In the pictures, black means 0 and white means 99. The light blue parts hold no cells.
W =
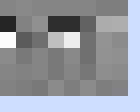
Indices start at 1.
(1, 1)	51
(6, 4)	54
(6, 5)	49
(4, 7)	57
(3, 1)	98
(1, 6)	52
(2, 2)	50
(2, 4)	18
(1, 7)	49
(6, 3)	47
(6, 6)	54
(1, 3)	52
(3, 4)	74
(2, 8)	67
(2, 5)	18

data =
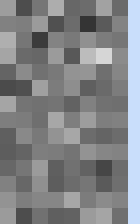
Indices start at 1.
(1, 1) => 61
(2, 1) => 50
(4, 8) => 54
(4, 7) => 83
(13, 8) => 51
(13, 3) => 52
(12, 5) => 42
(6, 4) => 48
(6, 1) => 29
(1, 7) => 63
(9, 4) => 57
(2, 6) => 20
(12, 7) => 35
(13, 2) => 49
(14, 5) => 38
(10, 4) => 48
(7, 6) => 50
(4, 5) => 34
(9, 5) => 65
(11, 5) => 44
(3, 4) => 51
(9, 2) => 53
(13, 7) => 54
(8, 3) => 43
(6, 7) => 41
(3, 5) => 47
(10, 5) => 45
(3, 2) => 46
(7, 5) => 38
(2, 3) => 60
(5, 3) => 44
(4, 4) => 60
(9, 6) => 42
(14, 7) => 64

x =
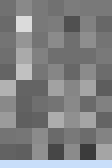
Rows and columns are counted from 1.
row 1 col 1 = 44
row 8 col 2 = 37
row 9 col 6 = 42
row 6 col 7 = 36
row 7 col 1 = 53
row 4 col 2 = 66
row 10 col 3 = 56
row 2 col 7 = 40
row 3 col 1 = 45
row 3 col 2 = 58
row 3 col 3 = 45
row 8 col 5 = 56
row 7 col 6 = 41
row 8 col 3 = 38
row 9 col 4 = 41
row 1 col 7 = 47
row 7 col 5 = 53
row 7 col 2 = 38
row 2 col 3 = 47
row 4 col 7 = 47

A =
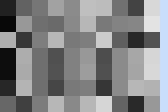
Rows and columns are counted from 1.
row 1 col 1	13
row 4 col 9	65
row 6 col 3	43
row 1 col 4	63
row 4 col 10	83
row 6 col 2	70
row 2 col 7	47
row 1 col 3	46
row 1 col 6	74
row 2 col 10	88
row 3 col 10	32
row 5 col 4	32
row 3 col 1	68
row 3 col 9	15
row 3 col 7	79
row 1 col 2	38
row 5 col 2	66
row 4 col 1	5
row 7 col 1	40

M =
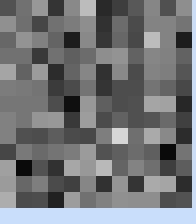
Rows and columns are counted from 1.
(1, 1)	32
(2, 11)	51
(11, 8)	39
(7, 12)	15
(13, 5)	61
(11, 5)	65
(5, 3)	60
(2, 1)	56
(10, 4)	45
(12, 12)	17
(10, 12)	45
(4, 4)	44
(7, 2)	46
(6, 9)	30
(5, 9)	29
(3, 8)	40
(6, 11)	39
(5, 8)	53
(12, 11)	64
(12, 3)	49
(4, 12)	38
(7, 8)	30
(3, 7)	21
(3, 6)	53
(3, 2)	57
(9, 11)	53
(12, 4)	29
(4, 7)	55
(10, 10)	37
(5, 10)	51
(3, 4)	39
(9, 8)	83
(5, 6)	52
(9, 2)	31

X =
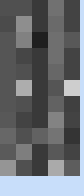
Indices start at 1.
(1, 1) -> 31
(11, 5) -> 36
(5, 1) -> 33
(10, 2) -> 49
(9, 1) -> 40
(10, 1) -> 35
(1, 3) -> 22
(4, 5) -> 26
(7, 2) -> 31
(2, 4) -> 41
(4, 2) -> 27
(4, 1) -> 33
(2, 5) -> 26
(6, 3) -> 22
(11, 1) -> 58
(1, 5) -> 26
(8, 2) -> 26
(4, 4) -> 43

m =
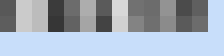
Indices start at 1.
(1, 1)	34
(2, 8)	81
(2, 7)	26
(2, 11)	54
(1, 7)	35
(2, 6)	64
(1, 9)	44
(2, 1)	36
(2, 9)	51

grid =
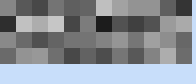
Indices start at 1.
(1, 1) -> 52
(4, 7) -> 30
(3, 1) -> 53
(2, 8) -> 32
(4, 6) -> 38
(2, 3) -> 67
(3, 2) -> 41
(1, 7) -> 74
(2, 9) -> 25
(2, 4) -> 77
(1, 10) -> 57
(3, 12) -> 40
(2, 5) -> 27
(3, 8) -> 58
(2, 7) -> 11

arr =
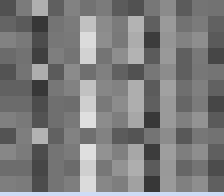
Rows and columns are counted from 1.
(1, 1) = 31
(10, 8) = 50
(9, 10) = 45
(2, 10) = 37
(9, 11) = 54
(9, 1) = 32
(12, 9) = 63
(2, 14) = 38
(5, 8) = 38
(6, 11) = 63
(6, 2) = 38
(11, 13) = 45
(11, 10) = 36
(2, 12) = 44
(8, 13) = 57
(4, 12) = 37
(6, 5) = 51
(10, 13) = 55
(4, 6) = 82
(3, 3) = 30
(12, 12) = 50
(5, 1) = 32
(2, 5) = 48
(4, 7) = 45
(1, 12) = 36
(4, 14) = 28
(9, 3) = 69
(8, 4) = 43
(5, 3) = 67
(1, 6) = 44
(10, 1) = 52
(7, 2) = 41
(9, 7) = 51
